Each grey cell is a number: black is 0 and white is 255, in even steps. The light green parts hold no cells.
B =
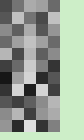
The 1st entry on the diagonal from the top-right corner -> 106
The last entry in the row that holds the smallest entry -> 86
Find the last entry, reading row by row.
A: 128
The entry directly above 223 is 63
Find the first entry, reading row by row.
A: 74
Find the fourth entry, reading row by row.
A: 160
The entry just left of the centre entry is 106
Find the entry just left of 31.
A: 212
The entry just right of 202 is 128
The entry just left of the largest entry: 42
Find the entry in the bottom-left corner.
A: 149
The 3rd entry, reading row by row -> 171
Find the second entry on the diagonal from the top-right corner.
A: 74
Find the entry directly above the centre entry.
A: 182
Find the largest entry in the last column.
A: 193
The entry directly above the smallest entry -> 63
